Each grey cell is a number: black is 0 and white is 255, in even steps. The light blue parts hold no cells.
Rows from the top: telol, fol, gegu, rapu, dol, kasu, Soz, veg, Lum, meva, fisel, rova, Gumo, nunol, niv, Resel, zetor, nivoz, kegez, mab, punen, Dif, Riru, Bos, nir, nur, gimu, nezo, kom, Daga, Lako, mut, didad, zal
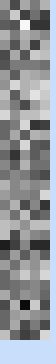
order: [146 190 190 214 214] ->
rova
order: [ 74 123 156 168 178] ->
telol

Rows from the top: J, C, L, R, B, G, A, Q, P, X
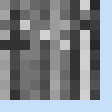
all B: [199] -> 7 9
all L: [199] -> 3
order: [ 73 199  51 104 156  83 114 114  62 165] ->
Q
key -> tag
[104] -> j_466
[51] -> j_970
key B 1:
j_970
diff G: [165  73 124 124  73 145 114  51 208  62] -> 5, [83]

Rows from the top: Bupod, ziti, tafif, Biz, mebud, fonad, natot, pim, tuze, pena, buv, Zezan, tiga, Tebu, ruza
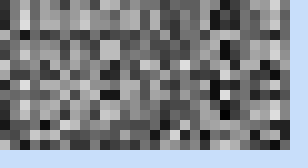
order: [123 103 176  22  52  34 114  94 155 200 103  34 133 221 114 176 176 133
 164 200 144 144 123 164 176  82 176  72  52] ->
tafif
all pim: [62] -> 2 3 5 14 21 27
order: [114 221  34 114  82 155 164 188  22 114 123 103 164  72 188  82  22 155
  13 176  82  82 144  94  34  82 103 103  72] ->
pena
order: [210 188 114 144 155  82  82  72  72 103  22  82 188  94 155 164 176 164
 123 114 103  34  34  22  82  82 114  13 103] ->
tiga

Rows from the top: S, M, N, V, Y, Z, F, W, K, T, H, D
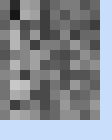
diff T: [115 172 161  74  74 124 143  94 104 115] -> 10, [124]
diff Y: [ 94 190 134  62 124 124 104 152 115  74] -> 2, [181]

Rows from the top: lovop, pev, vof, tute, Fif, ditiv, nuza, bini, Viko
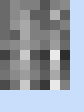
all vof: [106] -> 1 6
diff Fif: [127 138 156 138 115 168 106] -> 6, [156]
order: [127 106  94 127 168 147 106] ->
vof
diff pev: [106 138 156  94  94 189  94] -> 6, [178]
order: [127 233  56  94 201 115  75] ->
Viko
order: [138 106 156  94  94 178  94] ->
pev
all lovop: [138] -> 2 7

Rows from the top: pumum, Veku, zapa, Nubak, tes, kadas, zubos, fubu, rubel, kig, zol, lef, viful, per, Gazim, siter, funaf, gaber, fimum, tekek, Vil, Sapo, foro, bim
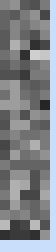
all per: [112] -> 1 3 4
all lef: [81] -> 3
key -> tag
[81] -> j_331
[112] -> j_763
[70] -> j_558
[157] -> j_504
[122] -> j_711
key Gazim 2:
j_763
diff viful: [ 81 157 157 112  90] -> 4, [100]
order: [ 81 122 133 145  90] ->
pumum
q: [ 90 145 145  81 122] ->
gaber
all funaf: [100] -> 2 3 4 5

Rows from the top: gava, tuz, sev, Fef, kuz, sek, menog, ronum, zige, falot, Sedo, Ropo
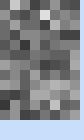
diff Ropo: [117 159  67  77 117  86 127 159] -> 2, [147]
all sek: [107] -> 1 5
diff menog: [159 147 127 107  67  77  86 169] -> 2, [136]
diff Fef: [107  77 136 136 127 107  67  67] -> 5, [117]

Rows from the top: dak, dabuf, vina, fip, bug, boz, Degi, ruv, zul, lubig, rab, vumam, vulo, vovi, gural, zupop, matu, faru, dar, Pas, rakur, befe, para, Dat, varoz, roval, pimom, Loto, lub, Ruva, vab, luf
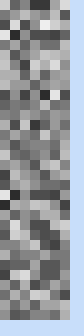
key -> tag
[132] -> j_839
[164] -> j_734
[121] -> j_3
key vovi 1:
j_3
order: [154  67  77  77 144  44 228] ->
Pas
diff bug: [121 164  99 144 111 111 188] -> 4, [154]
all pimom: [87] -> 1 5 6

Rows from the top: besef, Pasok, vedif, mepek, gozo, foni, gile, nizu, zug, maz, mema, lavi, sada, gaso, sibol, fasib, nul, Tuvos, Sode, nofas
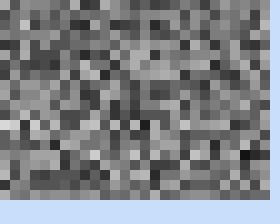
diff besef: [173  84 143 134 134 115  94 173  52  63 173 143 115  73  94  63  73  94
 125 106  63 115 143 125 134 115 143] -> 23, [153]
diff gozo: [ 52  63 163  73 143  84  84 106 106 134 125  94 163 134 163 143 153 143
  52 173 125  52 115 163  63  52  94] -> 13, [153]
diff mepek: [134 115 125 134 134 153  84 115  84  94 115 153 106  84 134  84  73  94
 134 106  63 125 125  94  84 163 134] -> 24, [106]
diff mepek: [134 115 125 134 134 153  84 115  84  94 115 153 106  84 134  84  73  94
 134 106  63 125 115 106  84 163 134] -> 23, [125]
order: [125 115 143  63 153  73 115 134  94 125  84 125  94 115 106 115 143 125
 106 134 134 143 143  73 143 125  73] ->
Pasok

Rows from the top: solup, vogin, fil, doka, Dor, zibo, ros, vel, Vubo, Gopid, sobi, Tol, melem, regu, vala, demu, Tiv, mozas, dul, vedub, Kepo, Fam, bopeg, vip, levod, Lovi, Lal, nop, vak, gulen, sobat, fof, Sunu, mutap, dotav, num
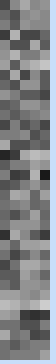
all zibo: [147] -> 1
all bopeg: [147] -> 2 3 4
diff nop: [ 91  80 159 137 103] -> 2, [91]
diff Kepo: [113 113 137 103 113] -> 2, [125]

